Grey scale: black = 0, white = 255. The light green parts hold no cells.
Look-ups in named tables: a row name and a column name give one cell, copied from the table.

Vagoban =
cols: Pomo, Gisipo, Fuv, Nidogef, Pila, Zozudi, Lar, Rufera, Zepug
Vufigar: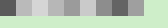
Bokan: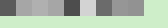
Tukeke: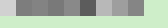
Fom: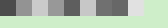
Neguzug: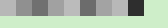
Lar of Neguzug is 163
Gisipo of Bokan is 166
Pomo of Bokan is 91
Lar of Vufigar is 141
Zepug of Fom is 225
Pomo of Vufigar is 90
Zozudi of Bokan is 211
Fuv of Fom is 202
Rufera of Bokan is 150
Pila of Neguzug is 187
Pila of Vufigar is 155
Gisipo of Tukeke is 125
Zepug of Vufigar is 159
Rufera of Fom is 103
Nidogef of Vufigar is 183
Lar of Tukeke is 184
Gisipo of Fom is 147
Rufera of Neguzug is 184
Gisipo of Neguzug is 144
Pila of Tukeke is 137
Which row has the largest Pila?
Neguzug

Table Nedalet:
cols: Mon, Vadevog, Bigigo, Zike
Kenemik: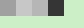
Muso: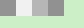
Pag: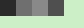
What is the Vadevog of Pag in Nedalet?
112
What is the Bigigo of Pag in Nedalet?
138
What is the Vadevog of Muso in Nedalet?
240
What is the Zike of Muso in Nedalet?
145
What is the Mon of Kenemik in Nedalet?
160
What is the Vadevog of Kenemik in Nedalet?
200
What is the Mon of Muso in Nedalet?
146
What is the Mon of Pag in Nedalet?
42
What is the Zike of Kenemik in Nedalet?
53
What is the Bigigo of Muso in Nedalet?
183
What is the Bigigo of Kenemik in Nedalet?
183
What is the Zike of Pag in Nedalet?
79
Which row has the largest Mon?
Kenemik

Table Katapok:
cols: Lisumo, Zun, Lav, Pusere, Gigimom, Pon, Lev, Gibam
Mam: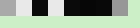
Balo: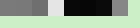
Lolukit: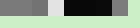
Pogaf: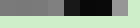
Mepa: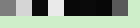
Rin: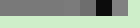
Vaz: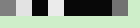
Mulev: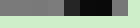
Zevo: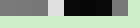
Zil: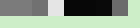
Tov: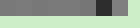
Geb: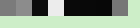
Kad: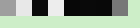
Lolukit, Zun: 123
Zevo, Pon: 6
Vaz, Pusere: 235
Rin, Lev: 12
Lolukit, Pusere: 228
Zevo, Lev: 9
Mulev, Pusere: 124
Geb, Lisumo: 123
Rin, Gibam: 129
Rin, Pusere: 121
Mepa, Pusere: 234
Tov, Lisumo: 121
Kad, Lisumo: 158
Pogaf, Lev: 9
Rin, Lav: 121
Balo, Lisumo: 122
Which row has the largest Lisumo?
Mam

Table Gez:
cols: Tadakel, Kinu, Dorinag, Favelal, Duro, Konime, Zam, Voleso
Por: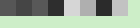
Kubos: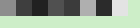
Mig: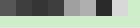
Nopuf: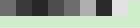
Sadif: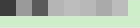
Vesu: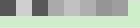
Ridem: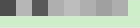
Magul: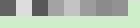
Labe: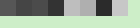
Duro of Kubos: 59
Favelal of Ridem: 176
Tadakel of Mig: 86
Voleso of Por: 194
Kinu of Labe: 69
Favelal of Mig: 62
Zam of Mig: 43
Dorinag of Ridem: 88
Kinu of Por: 69
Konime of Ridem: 175
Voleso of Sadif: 187
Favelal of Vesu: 170

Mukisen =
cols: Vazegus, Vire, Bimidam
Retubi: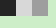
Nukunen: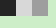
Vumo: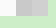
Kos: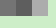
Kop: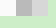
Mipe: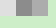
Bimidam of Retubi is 158
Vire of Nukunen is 216
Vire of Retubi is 216
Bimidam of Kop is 215
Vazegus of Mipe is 223
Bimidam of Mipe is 172
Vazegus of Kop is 250
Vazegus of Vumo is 250
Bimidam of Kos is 172
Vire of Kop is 186
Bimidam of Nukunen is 158
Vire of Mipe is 140
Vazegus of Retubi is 36
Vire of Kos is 94

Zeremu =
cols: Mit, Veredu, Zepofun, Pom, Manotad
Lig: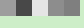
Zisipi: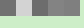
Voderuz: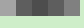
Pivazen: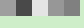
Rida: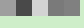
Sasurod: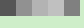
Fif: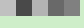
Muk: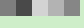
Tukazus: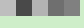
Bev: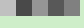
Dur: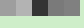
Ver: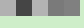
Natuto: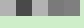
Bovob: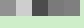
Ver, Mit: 176
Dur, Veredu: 178
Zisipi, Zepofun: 109
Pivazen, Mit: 157
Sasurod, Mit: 86
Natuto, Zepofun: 178
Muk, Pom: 178
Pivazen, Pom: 151
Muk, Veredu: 72
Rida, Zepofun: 210
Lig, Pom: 141
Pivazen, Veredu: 72
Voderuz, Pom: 93
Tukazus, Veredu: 72
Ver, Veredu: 69
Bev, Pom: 87
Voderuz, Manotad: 127
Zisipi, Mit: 113
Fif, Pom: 105
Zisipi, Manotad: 127
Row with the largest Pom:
Sasurod

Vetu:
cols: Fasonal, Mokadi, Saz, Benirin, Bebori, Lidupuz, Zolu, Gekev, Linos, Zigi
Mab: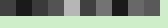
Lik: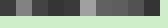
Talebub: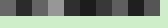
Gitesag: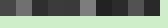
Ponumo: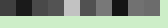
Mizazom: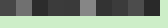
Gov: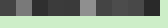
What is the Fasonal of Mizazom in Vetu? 71
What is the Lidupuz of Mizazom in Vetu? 134
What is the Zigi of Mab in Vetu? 89
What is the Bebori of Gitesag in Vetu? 58
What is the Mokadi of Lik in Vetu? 129
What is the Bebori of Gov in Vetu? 58
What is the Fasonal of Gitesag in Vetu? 71
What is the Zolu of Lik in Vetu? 97
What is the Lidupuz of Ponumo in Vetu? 81
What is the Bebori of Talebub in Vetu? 47
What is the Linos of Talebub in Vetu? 30
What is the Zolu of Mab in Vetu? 114
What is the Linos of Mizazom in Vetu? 76
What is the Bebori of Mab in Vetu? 182
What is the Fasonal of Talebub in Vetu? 102
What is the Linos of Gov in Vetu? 72
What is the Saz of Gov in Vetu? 47
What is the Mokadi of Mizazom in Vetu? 112
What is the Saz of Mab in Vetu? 57
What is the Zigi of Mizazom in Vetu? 41
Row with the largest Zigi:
Ponumo

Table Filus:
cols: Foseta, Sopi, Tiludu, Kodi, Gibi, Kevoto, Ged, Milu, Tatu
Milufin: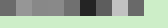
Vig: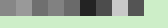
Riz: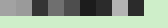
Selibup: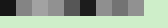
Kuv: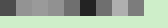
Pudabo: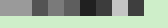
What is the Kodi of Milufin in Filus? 137
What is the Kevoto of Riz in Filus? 29
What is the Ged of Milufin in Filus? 93
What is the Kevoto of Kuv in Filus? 36
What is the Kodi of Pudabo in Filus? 121
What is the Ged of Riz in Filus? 43
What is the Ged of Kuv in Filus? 110

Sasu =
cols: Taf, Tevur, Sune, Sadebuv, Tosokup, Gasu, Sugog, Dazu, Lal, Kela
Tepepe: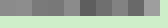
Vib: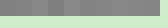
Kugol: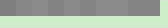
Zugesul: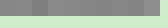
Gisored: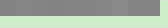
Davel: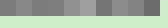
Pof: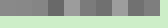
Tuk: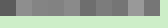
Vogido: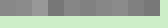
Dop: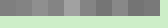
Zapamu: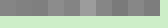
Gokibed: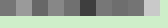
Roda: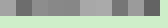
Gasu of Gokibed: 62
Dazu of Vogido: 139
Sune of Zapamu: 127
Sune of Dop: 143
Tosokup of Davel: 145
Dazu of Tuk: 117
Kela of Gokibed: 201
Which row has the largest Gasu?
Roda

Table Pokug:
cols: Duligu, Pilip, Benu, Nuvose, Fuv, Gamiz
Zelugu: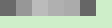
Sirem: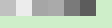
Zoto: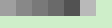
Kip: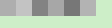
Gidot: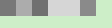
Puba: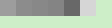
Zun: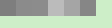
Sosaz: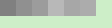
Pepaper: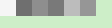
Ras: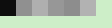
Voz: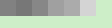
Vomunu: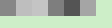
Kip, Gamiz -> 179
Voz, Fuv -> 171
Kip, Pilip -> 195
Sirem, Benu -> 166
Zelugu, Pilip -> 151
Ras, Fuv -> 141
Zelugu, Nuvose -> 176
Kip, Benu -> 131
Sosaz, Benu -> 156
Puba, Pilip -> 140
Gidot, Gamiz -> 138
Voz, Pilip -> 119
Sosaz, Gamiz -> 172
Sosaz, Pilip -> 144
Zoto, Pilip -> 136
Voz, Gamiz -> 212

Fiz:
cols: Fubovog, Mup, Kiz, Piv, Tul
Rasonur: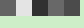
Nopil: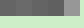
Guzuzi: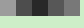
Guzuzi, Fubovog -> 156
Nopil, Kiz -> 100
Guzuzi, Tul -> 120
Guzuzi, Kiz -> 40
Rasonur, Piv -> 104
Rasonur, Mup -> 228
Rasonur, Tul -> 75
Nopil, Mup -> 106
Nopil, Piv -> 96
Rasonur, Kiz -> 49

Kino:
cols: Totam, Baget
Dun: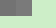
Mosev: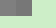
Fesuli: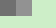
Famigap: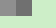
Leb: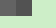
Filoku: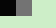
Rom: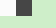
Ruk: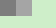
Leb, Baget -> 82
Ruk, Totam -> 125
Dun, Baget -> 122
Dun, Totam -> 115
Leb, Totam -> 99
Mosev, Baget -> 119
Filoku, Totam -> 5
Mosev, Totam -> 127
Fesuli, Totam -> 112
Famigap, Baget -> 112
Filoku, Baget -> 115
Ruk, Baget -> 164

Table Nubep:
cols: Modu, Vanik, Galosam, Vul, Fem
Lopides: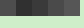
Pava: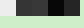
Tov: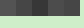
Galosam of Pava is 57
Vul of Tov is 75
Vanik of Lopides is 48
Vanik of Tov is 70
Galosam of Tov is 55
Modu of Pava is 237
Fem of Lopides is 86
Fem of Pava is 37
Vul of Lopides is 73
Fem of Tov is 70
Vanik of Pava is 53
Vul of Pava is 7
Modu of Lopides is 77
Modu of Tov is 82
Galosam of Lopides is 58
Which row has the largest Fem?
Lopides

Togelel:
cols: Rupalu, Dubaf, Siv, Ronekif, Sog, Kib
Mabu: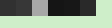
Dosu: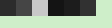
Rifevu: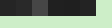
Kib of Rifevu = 35
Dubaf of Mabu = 55
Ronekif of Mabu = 22
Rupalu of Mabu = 49
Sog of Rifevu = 31
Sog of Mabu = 23
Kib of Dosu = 49
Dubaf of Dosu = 68
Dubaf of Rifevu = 41
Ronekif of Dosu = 20
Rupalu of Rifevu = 37
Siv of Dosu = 199
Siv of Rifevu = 70
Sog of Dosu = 29

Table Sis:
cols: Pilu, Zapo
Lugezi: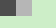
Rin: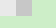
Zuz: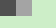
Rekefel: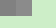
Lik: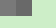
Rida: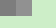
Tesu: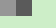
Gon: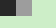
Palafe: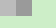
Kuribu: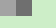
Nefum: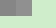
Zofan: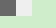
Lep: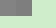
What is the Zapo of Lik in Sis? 105
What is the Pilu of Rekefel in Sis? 129
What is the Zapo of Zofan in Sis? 239
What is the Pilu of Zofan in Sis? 104
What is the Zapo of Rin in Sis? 199
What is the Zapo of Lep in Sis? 126
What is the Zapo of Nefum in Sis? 144
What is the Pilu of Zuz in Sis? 80
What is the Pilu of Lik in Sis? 121
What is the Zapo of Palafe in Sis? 154
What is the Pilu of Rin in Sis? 233
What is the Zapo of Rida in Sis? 145
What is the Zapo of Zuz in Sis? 164

